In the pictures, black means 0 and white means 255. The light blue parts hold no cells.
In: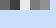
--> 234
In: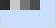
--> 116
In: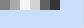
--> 244
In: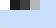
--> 63
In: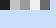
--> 154
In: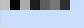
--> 171
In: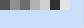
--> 111
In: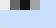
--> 19
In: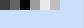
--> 6
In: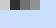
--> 115
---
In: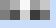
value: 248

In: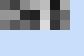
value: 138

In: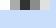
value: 50

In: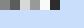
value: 216

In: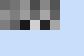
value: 146

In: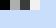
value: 59

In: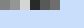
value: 213
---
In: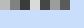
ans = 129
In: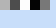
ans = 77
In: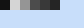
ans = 213
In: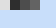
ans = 46
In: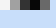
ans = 161
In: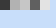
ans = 178
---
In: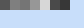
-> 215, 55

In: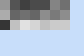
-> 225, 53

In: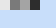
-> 231, 45

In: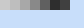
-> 202, 46

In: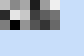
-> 239, 1

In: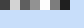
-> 253, 31
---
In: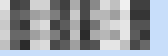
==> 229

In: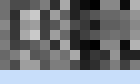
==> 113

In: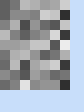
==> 96

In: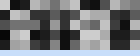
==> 205

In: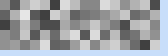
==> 145
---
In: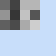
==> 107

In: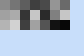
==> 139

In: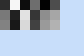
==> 45

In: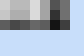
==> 207

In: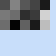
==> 77

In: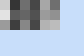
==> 206

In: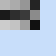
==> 183

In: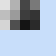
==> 225
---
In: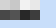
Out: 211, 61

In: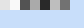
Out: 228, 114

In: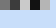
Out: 118, 181

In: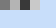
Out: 121, 201

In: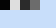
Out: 4, 108

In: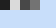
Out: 31, 115
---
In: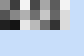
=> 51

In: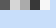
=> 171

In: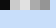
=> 171

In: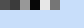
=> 78

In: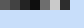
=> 45

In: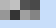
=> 82

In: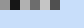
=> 109

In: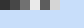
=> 93
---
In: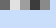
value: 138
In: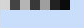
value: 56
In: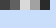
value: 97
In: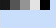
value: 85
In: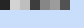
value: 82
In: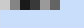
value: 100
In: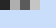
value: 175
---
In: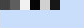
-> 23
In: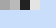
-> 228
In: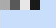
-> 25
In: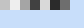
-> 110
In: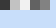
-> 130
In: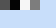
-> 125
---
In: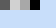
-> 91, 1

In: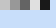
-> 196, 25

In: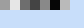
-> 158, 186

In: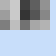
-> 179, 179

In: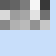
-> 91, 198

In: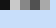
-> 18, 169

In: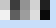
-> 199, 9
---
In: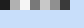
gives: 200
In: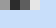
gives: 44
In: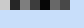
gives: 6
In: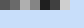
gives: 31
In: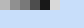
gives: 77
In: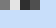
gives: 228
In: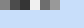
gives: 240
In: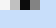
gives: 193
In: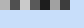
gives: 29
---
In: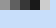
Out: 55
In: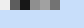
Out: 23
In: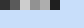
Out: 205
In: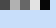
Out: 103
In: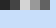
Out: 212
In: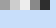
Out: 237
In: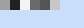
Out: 243
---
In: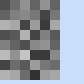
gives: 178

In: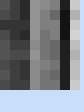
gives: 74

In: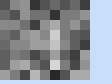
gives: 158

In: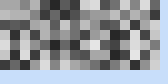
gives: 59

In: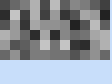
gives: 104
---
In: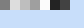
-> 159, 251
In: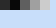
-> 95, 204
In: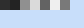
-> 218, 239
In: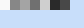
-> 112, 249
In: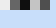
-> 15, 237
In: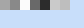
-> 105, 251
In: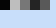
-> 119, 190
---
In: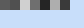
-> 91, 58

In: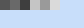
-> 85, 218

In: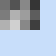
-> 113, 62

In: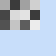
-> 172, 236

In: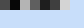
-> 74, 212

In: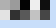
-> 176, 70

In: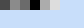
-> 73, 221

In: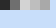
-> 42, 169

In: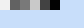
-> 241, 2

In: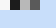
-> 247, 90
